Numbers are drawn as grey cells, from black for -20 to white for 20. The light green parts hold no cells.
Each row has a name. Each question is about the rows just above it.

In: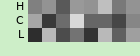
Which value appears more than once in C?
[-4]
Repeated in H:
[3]
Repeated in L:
[9]

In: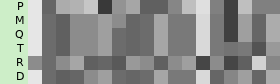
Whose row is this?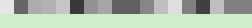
P
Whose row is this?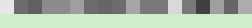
Q
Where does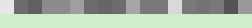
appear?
T
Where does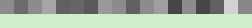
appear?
R

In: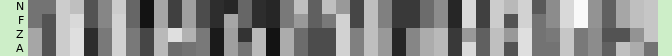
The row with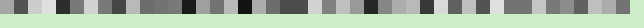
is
A
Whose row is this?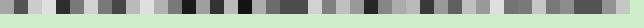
Z
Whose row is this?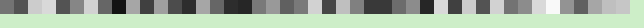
F

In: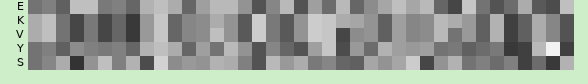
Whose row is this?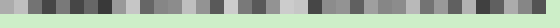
V
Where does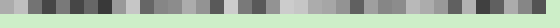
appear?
K
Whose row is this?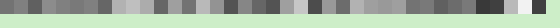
Y
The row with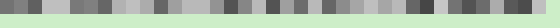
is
E

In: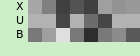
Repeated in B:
[-1]
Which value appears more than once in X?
[-10]
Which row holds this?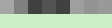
X
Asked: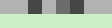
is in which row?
U

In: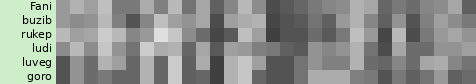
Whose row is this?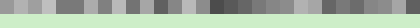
Fani
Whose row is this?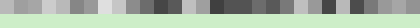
rukep

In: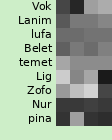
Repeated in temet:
[2]
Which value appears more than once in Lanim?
[-1]
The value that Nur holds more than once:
[-11]
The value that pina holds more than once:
[-12]
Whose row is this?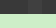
Nur
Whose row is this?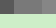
Lanim

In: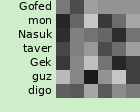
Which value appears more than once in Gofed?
[3]
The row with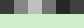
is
Gek
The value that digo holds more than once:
[-6]

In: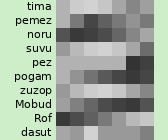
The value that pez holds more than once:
[8]
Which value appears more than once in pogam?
[-9]
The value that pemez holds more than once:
[-1]
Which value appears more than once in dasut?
[4]
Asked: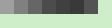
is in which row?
Mobud

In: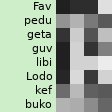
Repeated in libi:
[13]
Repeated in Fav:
[-13]

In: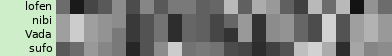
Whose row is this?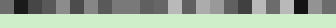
lofen
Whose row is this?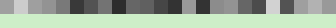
Vada

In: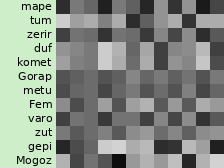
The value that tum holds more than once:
[7]
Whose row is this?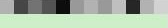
Mogoz

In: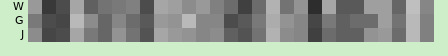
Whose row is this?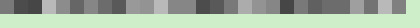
G
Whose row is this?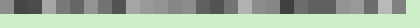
J
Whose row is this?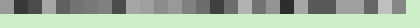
W

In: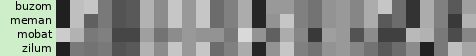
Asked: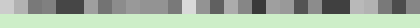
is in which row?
mobat
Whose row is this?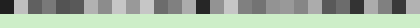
meman
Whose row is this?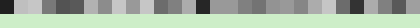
buzom
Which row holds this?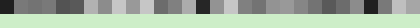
zilum

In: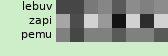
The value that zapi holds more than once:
[13]
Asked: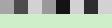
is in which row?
zapi
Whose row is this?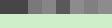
lebuv
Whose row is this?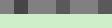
pemu

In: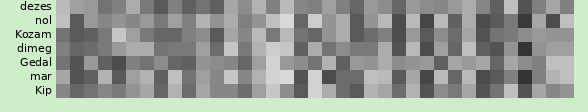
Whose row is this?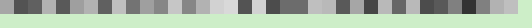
mar
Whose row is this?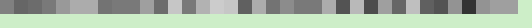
dimeg
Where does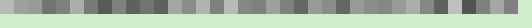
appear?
dezes

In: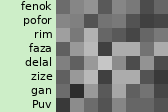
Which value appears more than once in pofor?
[-7]
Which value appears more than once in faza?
[7]
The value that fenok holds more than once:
[1]
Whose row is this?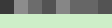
Puv
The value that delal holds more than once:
[-8]

